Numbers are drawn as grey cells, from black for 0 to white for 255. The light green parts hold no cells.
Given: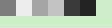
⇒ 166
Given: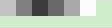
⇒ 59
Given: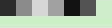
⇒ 214
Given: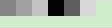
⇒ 194
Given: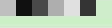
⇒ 72
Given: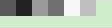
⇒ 154
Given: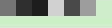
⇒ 29
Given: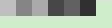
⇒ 171
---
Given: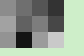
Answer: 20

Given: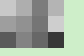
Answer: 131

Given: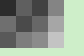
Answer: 125

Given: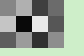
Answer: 155

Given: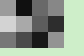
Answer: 74

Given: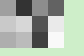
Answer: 187

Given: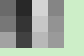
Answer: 65

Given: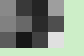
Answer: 23
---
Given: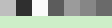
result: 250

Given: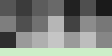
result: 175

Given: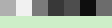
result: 122

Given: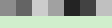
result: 205

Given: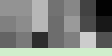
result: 44

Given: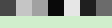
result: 162

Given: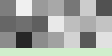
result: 141
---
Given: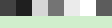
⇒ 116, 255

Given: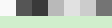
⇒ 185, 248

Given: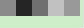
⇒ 112, 193

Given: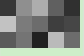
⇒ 108, 194

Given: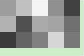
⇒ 170, 244

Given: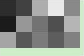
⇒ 115, 233

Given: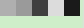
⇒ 63, 220

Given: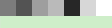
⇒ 186, 255
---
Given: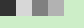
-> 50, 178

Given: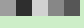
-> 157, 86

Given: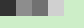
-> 50, 208

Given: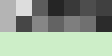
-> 180, 43

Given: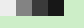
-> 237, 23

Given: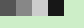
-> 85, 23

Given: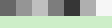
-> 103, 246
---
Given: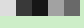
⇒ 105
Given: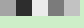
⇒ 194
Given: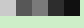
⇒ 16
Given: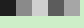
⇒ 166
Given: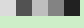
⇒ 33
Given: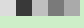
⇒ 170
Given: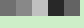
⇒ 99
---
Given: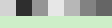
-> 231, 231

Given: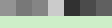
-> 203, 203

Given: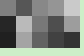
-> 120, 202

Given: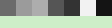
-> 85, 242

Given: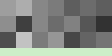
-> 108, 194

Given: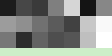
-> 91, 255

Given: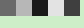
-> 25, 227

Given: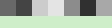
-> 227, 227

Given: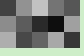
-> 42, 194

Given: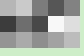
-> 73, 248
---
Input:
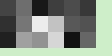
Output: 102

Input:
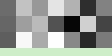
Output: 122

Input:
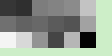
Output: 4

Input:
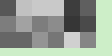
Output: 133

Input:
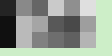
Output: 180

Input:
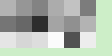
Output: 237

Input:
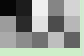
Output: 98

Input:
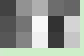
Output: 198
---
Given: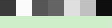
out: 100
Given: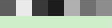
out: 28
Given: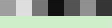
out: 17
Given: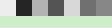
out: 85
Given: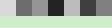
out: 35
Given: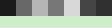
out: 119
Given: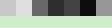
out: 46
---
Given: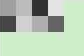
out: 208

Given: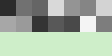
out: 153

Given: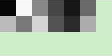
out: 120

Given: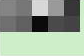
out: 96

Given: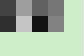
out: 197

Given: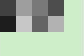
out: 199
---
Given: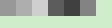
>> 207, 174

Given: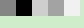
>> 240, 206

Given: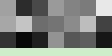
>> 232, 196

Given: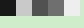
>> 238, 200

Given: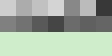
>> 212, 205

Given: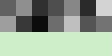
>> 211, 191

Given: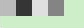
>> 223, 187

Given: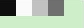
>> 250, 193

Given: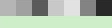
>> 226, 200
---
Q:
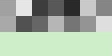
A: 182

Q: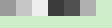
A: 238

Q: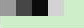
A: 154

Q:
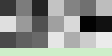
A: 230

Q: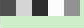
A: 213

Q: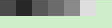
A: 87

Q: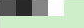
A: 83

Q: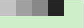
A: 196
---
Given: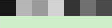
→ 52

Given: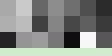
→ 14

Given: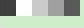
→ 202

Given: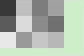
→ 153

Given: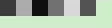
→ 113

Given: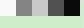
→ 201

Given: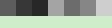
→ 108
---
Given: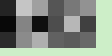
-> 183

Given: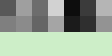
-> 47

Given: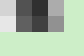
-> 64

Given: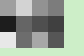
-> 79

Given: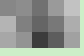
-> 120

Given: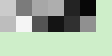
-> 48

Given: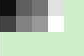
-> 152
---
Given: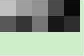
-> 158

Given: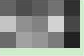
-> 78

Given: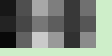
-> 79

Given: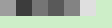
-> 60

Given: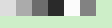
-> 171

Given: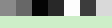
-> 103

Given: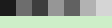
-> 109

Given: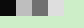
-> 190
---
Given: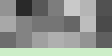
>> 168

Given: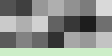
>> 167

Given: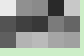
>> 186

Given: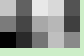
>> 117

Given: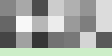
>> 120

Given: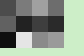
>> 229

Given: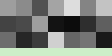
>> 102

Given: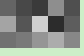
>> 149

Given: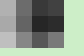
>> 134

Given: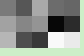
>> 56
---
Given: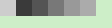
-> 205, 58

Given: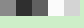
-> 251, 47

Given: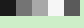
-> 246, 26

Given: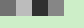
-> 188, 48

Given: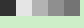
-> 229, 49

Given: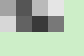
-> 229, 57

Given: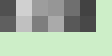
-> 208, 66

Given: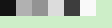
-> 249, 19
